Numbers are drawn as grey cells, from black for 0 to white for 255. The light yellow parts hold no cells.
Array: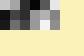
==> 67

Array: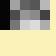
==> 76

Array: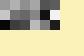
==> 114

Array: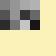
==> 149

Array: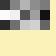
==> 240

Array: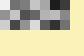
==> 197

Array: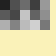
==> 71

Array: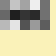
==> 31
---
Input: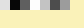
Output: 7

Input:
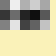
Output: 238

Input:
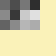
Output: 77

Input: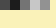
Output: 28

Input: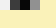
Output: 60

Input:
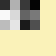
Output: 177

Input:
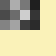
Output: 173

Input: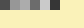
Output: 151

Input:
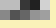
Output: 189

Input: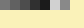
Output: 97
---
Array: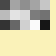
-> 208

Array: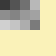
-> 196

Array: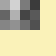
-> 145

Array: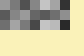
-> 196

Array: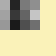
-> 26

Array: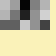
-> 200

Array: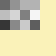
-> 137

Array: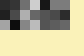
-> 84

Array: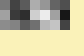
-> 184

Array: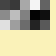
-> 108
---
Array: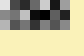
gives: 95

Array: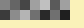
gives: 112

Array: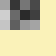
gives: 42

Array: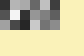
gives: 128

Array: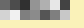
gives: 127

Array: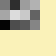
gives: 201

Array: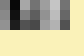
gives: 188

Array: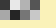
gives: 118
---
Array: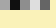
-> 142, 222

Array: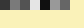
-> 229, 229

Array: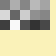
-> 205, 249

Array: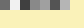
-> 137, 241

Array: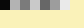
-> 201, 234

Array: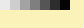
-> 127, 234

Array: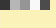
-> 149, 248

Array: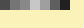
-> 199, 199
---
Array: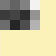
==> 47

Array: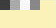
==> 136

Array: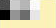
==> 75

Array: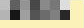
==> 40

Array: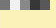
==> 88

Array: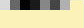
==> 26
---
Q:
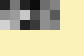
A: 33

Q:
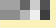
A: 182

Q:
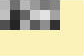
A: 173

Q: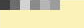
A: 210

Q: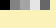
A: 164

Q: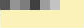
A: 125

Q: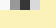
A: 55

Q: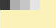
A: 198
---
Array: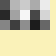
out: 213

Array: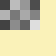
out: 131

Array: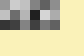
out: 172

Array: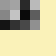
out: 93

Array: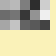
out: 239

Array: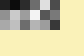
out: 121

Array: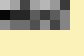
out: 132

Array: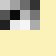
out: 117
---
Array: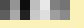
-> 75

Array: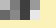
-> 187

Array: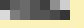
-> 63

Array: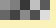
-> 148

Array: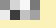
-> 142

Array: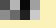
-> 76

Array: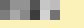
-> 104
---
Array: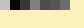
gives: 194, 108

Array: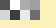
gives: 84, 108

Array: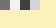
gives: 114, 213

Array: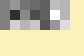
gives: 127, 221

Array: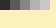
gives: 45, 200

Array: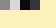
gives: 136, 53

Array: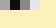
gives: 166, 231

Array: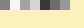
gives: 130, 152

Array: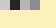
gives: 202, 140
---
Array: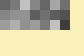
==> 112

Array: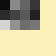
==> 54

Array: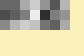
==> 182

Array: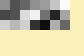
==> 251

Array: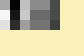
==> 74

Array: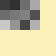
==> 168

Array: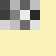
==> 192
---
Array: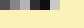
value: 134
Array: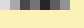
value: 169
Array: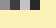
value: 62
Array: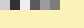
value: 49
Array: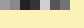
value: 137
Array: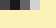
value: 25
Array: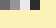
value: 149
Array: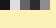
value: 222
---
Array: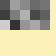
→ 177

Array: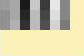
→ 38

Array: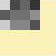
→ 113

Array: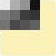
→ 61

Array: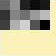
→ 112

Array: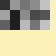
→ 140
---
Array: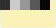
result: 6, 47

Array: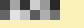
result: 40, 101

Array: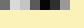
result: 153, 111

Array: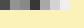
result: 239, 75

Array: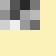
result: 119, 208

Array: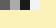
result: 243, 94

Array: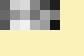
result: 30, 85

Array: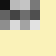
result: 121, 142

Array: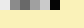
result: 5, 235
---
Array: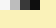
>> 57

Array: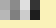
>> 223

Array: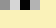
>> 3

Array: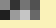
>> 116

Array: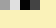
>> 3

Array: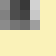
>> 56

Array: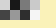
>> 122
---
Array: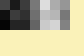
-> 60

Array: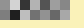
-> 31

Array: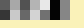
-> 201

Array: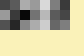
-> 58

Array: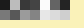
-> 88

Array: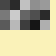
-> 203
